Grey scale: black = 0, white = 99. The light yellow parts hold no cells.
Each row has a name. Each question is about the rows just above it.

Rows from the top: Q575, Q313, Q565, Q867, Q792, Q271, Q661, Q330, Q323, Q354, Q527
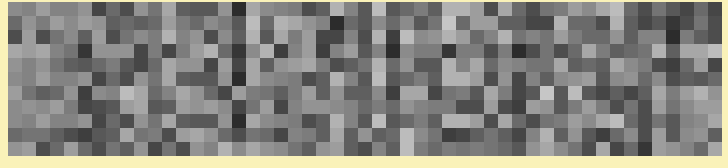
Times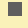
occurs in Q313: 5
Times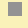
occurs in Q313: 3

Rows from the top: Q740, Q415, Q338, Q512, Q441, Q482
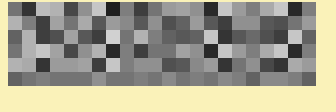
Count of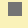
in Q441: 1
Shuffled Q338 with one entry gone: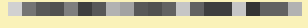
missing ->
[41]
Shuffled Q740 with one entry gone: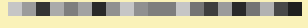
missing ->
[73]
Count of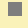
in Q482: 5
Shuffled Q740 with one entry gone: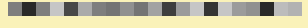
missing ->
[12]

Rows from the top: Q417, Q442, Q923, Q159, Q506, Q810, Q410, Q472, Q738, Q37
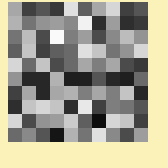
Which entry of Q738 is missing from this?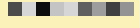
[79]
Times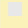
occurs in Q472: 1
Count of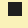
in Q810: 3
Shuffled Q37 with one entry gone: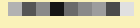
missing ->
[45]
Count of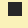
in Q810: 3

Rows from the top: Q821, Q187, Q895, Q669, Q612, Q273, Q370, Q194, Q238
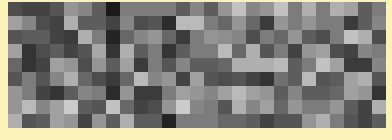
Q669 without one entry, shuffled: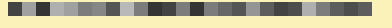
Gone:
[65]
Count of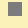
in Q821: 7
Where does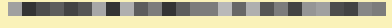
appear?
Q669
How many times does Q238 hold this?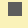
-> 6
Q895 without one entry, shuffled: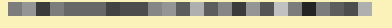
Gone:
[55]
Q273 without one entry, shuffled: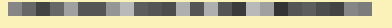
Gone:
[44]
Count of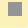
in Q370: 5

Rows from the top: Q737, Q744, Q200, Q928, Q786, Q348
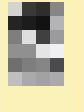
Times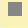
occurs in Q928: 0
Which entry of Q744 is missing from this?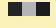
[7]
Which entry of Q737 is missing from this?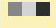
[22]
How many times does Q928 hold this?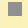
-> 2
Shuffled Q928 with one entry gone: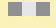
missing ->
[93]
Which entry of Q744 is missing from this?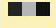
[11]
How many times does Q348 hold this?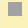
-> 1

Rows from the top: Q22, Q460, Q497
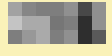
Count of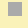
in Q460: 2
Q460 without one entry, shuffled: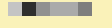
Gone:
[46]
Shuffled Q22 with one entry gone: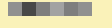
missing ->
[52]

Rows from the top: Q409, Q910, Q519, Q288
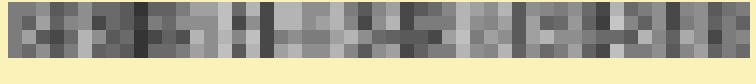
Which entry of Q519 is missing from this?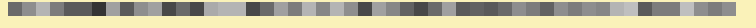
[31]
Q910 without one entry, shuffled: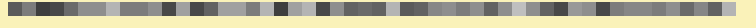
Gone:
[77]
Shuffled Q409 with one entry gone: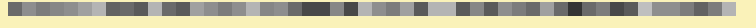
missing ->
[44]
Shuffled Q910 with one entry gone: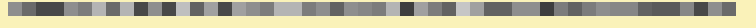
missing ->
[59]
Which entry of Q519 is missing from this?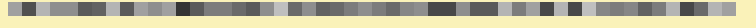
[66]

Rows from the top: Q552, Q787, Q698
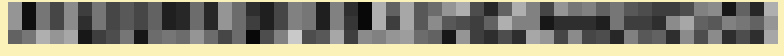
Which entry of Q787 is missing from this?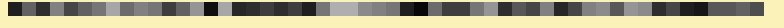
[21]
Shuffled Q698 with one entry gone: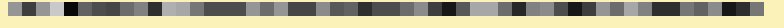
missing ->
[61]

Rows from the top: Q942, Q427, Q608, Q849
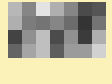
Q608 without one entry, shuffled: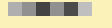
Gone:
[23]
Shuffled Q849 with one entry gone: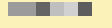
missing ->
[64]
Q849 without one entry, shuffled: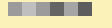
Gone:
[81]
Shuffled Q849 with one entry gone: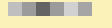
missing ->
[36]
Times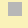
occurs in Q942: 1

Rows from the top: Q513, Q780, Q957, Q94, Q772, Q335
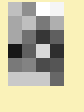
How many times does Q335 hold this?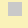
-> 3
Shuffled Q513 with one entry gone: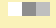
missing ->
[95]

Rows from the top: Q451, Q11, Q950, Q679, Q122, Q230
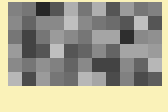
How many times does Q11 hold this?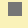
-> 1
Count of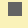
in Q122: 2
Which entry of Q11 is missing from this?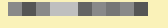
[42]
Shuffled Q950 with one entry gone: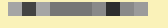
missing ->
[56]
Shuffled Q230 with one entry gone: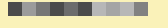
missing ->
[36]
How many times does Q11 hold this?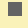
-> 1
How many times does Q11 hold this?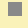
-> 4

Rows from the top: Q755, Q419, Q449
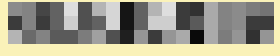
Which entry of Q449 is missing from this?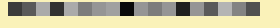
[41]
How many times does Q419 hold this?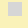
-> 1
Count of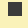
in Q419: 5
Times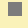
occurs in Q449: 2
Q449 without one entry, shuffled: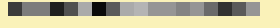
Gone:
[62]

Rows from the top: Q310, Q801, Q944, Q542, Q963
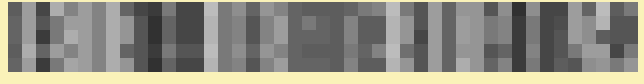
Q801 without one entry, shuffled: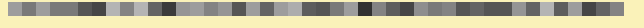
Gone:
[30]
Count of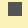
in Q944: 5
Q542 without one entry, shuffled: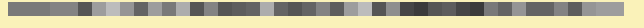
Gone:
[43]
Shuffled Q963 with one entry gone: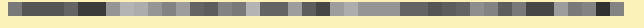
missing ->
[64]

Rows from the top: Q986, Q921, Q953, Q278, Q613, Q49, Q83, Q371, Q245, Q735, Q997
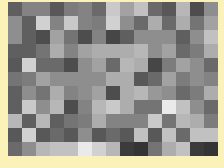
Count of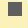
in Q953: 3
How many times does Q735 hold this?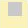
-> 0
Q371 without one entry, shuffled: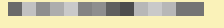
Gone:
[91]
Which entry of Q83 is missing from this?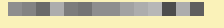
[59]

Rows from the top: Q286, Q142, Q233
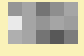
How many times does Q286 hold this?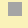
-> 2
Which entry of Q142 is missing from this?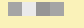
[61]
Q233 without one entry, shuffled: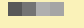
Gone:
[48]
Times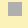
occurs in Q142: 0
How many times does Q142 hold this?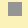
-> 1
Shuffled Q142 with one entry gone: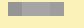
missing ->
[91]
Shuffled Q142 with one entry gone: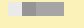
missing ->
[61]

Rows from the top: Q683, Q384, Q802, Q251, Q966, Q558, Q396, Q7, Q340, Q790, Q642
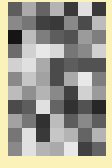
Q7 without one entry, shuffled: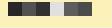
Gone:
[39]
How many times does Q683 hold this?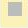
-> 0
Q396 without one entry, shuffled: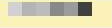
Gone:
[56]
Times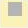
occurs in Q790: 2
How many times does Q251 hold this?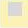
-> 1
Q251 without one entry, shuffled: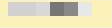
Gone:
[42]

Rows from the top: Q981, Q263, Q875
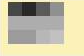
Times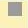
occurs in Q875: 2
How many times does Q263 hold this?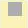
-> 4
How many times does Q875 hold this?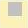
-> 1
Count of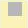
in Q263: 0

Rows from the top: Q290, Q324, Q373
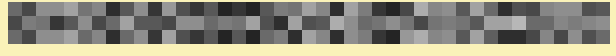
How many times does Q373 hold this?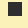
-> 5
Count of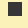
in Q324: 1
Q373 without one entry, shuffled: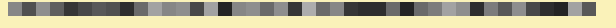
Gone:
[59]
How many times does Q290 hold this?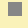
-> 4
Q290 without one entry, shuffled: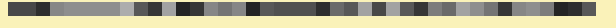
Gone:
[59]
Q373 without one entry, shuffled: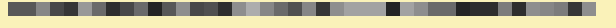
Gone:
[37]
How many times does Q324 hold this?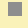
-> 6

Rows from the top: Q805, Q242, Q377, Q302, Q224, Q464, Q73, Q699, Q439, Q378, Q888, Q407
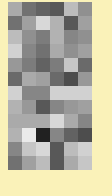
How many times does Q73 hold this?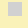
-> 4
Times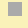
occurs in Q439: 4
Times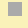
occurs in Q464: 1

